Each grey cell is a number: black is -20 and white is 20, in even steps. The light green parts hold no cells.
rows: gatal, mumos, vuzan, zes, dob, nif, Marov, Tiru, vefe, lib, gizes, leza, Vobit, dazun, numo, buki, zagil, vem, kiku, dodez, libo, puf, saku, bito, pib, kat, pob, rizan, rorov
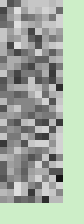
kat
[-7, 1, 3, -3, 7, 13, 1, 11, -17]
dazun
[-1, -1, -5, -3, 7, 13, -3, 7, 9]
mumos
[-9, 3, 15, 5, 11, 9, 13, 11, -3]

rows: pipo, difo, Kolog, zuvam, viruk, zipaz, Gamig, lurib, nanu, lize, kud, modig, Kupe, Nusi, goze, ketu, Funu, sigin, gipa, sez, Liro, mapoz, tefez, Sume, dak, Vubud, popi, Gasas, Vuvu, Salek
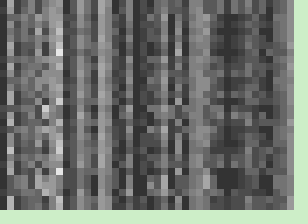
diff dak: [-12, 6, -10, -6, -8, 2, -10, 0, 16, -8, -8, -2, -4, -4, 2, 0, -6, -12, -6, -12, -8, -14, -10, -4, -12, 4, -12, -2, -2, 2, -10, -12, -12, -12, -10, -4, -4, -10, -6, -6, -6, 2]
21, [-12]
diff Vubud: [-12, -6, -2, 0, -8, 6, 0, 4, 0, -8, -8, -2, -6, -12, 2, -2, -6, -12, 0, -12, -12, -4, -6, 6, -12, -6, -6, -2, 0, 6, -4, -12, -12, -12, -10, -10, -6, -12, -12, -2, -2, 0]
35, [-8]
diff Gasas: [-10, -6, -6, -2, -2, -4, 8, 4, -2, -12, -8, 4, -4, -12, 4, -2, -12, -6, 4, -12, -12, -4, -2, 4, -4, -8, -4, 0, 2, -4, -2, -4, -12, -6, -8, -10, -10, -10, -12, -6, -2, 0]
35, [-8]
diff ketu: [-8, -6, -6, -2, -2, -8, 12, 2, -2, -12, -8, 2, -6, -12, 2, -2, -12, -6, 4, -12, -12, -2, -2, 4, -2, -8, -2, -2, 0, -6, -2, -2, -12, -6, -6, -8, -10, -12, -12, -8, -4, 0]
34, [-8]
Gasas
[-10, -6, -6, -2, -2, -4, 8, 4, -2, -12, -8, 4, -4, -12, 4, -2, -12, -6, 4, -12, -12, -4, -2, 4, -4, -8, -4, 0, 2, -4, -2, -4, -12, -6, -8, -8, -10, -10, -12, -6, -2, 0]
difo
[-10, 4, -10, -4, 0, -8, 0, 4, 2, -12, -6, 4, -2, -8, 6, 0, -12, -6, 0, -12, -8, -10, -4, 0, -6, -6, -8, 0, 2, -6, -6, -2, -10, -2, -6, -2, -8, -4, -12, -6, -4, 2]
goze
[-12, 6, -10, -6, -6, 2, -10, 0, 12, -8, -6, 0, -4, -4, 4, 2, -6, -12, -6, -12, -8, -10, -8, -2, -12, 4, -12, -2, 0, 0, -8, -10, -12, -12, -10, -4, -4, -8, -8, -6, -4, 2]

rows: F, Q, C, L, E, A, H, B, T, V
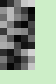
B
[-13, -17, -7, 5, 13]
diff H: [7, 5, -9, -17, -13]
4, [-15]

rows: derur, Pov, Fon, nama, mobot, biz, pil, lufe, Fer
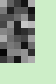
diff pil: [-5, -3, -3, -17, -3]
1, [-1]
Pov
[-1, -15, -7, -7, -17]
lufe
[-19, 1, 1, 3, -13]
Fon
[-7, -7, -3, 3, -13]
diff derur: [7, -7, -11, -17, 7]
1, [-5]
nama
[-9, 3, -15, 11, 9]
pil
[-5, -1, -3, -17, -3]

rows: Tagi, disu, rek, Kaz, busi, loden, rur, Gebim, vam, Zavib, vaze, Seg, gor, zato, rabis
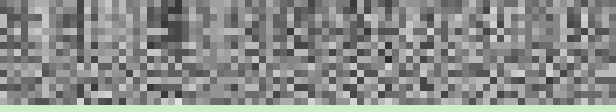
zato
[11, 1, 1, -1, 3, 1, 9, 5, -7, -1, -1, -9, 3, 9, 11, 13, 1, 1, 1, 5, -3, 5, 5, -11, 3, -11, -3, -5, 1, 1, 3, 3, 5, 1, 3, -3, -3, -1, 7, -9, -3, -1, 7, 9, -7, 1, -5, -3, 7, 11, -9, -3, 1, 9, -9, -3, -3, -1, 9, 5, 11, 3, 7, -9, 1, 3, -3, 3, -7, 7, 9, -9, -3, -7, 7, -1, -1, 9, -5, 5, 5, 1, -5, -3, -3, -3, 3, -5]
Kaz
[9, -5, 1, -5, 5, 5, 11, 1, -3, -7, -3, -9, 9, 3, 7, 9, 3, 1, 7, 1, 3, -5, -3, -11, -9, -9, -5, 3, 1, -3, 5, 5, -1, -5, 1, 3, -7, -1, 5, -5, -5, 5, -5, 1, -3, 3, -5, 1, 7, 3, -5, -7, -1, 9, -1, 3, 5, -3, 11, 7, 5, -5, 7, -5, 7, 7, 3, -1, -7, 1, 13, -9, 9, 1, 9, -1, 3, 1, 1, 1, 9, -9, -7, 11, -5, -1, 7, 1]

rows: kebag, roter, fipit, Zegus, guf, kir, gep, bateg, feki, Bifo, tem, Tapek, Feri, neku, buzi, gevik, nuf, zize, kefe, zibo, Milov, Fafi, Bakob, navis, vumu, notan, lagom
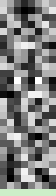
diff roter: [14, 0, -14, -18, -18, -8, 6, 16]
3, [-20]
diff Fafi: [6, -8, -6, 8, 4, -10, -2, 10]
4, [2]
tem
[-10, -10, 8, 8, -10, -8, 8, 8]
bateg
[-8, -6, 8, 4, -12, -2, 10, 0]
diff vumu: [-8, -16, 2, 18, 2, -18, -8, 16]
1, [-18]

